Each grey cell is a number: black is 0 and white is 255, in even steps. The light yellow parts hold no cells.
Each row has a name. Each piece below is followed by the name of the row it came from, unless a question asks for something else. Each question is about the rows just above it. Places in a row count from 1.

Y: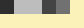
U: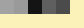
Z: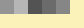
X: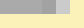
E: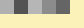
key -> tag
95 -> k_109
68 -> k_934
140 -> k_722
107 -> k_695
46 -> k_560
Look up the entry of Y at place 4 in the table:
k_934
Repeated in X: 170
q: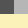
E

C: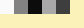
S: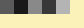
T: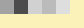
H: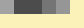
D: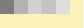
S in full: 90, 25, 137, 56, 180
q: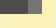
H
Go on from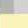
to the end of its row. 195, 222

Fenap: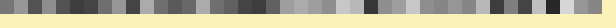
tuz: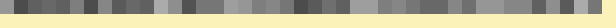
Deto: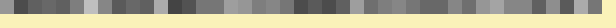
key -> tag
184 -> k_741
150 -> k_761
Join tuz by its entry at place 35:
k_761
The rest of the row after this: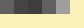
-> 171, 158, 142, 199, 184, 55, 142, 158, 199, 142, 134, 150, 134, 184, 61, 126, 68, 191, 39, 214, 150, 134

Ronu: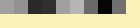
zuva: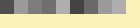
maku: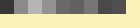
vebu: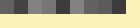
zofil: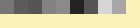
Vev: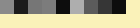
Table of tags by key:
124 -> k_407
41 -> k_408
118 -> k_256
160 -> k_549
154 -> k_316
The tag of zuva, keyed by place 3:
k_407
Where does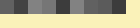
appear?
vebu
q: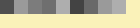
zuva
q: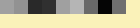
Ronu

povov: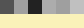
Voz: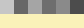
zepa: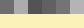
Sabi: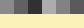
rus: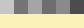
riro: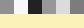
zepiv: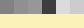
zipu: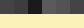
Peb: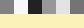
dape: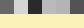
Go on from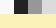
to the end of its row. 124
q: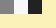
Peb

